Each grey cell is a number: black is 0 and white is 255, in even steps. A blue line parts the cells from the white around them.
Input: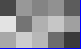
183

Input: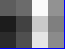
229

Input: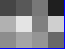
149

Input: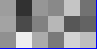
171

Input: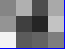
99

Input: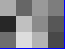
179

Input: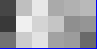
226
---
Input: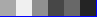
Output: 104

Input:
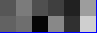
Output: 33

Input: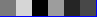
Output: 37

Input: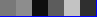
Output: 195

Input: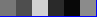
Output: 8

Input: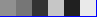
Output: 32

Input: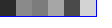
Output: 74

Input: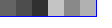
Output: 137

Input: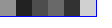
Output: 50
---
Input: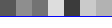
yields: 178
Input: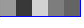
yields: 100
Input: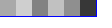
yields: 55
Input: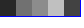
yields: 66
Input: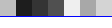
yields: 212
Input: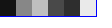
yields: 234
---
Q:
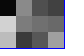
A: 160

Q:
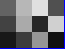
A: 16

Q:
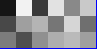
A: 159

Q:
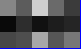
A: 119

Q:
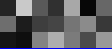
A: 153

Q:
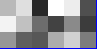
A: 124
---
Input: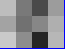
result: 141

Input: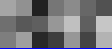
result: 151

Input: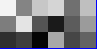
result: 168

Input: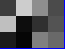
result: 5

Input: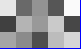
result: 78

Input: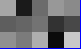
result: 174

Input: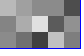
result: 64

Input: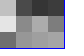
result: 151

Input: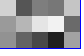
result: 72
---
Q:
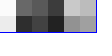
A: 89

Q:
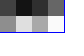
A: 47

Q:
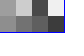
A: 73

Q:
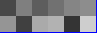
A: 93

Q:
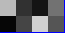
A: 20

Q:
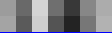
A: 212

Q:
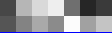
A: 217

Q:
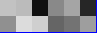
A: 16
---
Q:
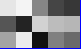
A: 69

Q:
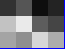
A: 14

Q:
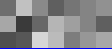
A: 132

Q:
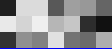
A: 152

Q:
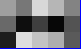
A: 182

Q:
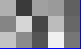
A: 154

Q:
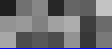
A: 95
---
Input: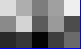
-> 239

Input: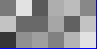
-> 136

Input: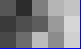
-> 195

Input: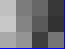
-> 56

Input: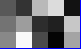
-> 18

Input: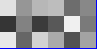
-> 136

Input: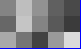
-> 73
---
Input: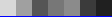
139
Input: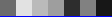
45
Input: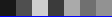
170
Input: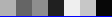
239
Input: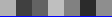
129
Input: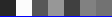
64
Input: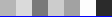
162
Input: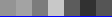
92
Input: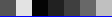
63
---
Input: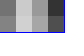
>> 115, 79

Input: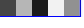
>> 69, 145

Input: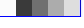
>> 251, 222

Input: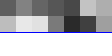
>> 94, 159

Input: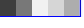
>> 62, 173

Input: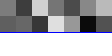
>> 124, 82

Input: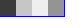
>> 59, 148
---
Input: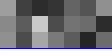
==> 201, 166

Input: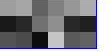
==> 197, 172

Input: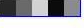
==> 210, 139

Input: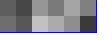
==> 193, 171

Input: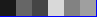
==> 217, 159

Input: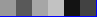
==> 194, 166

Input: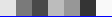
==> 249, 229

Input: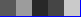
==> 202, 156
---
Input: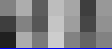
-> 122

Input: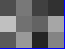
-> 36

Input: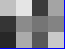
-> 88

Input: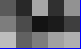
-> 125

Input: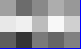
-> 122

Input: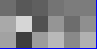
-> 156

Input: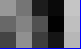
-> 61
